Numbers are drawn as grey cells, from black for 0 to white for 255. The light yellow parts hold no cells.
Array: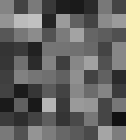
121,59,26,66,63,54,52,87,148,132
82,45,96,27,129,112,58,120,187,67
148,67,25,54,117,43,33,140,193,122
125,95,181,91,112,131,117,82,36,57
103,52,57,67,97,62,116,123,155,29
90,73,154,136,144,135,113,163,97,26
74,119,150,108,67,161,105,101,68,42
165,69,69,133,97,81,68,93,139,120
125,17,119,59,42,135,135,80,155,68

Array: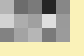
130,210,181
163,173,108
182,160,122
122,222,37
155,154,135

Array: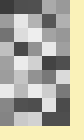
132,135,233,157,160,192,115,156,59
201,81,185,196,235,73,220,230,79
210,78,235,146,209,146,238,179,80
78,226,205,120,67,232,163,86,170
78,75,121,218,79,159,151,177,153

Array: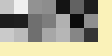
202,28,197
187,30,239
111,111,146
167,125,141
182,177,20
134,11,98
52,143,29

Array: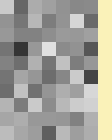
188,166,180,109,116,130,116,152,147,202
167,173,124,193,165,110,53,130,118,102
157,152,202,113,150,177,152,130,183,172
95,152,140,149,109,117,224,142,125,160
185,150,184,174,135,193,139,154,147,146
158,129,204,159,203,125,146,152,214,136
173,176,209,215,69,151,86,160,106,138

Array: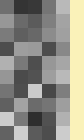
98,204,96,116,150,177,77,123,151,111
206,121,163,78,75,121,157,95,106,52
91,46,107,203,82,78,154,104,91,56
77,81,117,72,158,151,77,140,127,117
204,177,158,126,185,166,136,160,163,185

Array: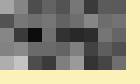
174,130,134,83,166
195,138,58,119,133
77,106,12,110,77
59,106,112,118,99
127,100,50,98,83
154,128,40,110,119
51,66,45,134,58
69,94,117,109,91
111,80,101,115,90

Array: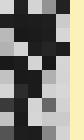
84,194,58,212,194,25,178,185,31,216
30,27,31,44,26,29,211,25,28,33
29,214,212,27,27,212,30,27,29,212
135,202,103,209,176,24,37,30,31,147
211,203,210,215,212,213,29,214,203,34
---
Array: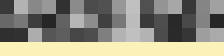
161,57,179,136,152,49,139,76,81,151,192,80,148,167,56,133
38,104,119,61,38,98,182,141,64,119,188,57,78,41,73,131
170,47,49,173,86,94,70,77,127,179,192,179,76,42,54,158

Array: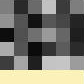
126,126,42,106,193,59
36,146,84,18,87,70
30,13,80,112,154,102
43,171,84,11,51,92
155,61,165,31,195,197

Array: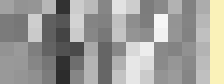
172,162,147,149,183,50,204,186,134,226,205,124,137,178,129
183,123,119,206,96,86,211,132,129,192,142,125,246,148,132
192,123,120,202,95,68,203,135,120,196,148,141,241,149,130
179,147,154,127,99,81,74,168,101,136,217,237,137,131,145
187,153,152,134,118,48,110,180,101,176,231,220,138,150,137
192,153,149,144,124,44,134,181,102,195,230,203,148,155,133

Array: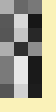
120,175,104
23,88,216
40,86,197
142,175,47
25,122,232
26,122,231
29,85,209

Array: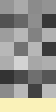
147,150,170,139
55,82,103,142
177,157,183,130
57,184,114,183
174,173,211,167
86,51,75,111
186,138,184,65

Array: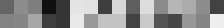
66,101,141,127,16,52,228,225,62,215,94,220,139,182,171,141
238,131,134,166,61,53,233,153,194,195,66,202,84,71,151,132
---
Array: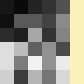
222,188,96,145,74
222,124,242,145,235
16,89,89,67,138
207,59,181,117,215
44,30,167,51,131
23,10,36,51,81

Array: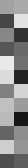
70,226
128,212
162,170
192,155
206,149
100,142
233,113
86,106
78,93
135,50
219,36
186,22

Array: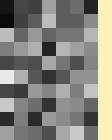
234,175,86,51,86,146,146
125,153,175,35,181,160,139
201,132,109,51,146,139,101
43,125,43,153,139,117,51
160,117,109,78,168,201,109
189,101,153,101,117,117,181
70,86,78,168,117,78,132
21,70,64,160,93,109,35
9,64,93,189,93,93,139
70,58,153,132,175,125,195

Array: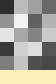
146,242,97,179
58,208,221,85
125,195,79,72
45,187,159,105
228,167,131,202

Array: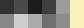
135,207,171,111,141
49,75,28,63,156

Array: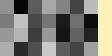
123,194,73,117,27,111,12
152,180,60,152,20,98,34
173,41,79,201,92,67,159
145,6,92,166,131,67,186

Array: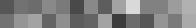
114,149,163,100,143,93,100,163,60,108,86,149,122,170
86,114,108,137,122,73,137,93,163,217,129,129,156,177
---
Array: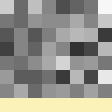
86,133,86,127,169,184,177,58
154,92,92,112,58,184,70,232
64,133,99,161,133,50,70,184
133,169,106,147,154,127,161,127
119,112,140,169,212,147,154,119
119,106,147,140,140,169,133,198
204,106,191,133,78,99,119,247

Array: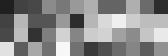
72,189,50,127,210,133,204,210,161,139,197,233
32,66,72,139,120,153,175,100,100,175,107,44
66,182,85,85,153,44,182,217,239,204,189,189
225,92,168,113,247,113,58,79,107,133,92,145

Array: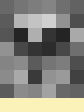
146,72,52,44,72,111
139,169,58,146,154,65
132,139,91,117,125,78
104,117,125,132,111,98
91,139,132,162,104,98
85,36,175,52,36,169
91,181,195,208,146,78

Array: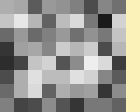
128,68,76,140,84,53,120,120,98
174,167,91,153,146,128,76,134,112
106,153,106,128,153,112,146,120,196
53,160,167,134,204,182,204,76,182
196,231,182,98,188,218,120,26,210
45,68,196,210,84,140,238,218,61
106,174,218,98,174,153,160,53,140
76,174,224,188,188,224,210,134,91

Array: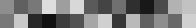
120,201,39,17,60,82,166,208,54,186,96,142,104,208
142,96,120,222,158,216,90,68,112,47,24,75,178,194

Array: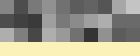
77,65,58,159,121,139,159,174,106,106
174,127,71,174,153,113,52,145,92,99
133,77,121,145,113,92,99,85,167,196
